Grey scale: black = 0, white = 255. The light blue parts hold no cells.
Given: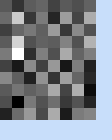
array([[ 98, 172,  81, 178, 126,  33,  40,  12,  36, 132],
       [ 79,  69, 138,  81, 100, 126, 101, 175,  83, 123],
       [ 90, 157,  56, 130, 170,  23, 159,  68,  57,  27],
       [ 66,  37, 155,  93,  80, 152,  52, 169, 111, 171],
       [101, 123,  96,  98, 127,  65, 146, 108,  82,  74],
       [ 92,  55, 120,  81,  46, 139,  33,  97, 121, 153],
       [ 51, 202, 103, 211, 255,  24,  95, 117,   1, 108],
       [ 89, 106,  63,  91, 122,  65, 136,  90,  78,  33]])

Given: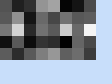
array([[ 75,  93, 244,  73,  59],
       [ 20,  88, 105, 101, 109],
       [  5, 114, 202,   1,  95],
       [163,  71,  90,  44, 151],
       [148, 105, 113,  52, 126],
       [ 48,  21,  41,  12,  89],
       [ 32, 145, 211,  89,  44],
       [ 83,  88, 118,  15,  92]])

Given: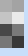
array([[163, 234, 122,  56],
       [173, 196,  72, 119]])

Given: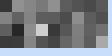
array([[ 89,  80, 113, 169],
       [ 74,  93,  97,  93],
       [ 83, 141, 127, 125],
       [ 93,  76,  87, 102],
       [144,  92,  57,  69],
       [121,  93, 206,  83],
       [134, 131, 141, 133],
       [145,  98,  39,  60],
       [ 54, 131,  95,  59]])

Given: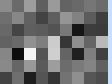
array([[107,  62,  59, 185,  64,  97,  76],
       [118,  92,  61, 101, 127, 132,  86],
       [105, 130,  22, 144,  31, 122, 143],
       [ 99, 149, 121,  54, 100, 108, 115],
       [154,  95,  83, 204, 207, 157,  52],
       [ 95,  67,  92, 126,  84,  90,  84],
       [157,  97,  95, 145, 243, 153,  30],
       [106, 135,  69, 106,  12, 102, 111],
       [140, 111, 104,  98, 134, 137,  66]])

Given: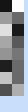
array([[253, 105,  26,  89, 118, 106, 105, 174],
       [ 20, 156, 223, 167, 148,  30, 195,  79]])

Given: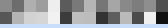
array([[ 79,  17],
       [142, 239],
       [125,  75],
       [137, 186],
       [166,  94],
       [118,  51],
       [181, 188],
       [121, 190],
       [ 91,  60],
       [238, 242],
       [157, 213],
       [175, 210],
       [109, 180],
       [138,  87]])

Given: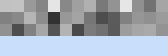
array([[165, 155, 147],
       [114, 144, 170],
       [144, 150, 166],
       [230, 129, 156],
       [147,  91,  90],
       [121,  77, 113],
       [176, 118, 123],
       [160, 164,  73],
       [136, 152, 179],
       [229,  50,  84],
       [133, 141, 166],
       [153, 181, 129],
       [195, 137,  78],
       [194, 129, 145]])
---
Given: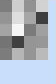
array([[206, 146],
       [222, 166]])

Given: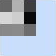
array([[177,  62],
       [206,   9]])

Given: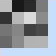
array([[ 25,  42],
       [183, 217]])

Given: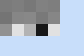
array([[126, 120],
       [134, 136]])

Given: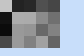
array([[ 35,  40],
       [172, 171]])

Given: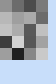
array([[108,  76],
       [159, 170]])

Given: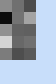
array([[112,  76],
       [115, 164]])
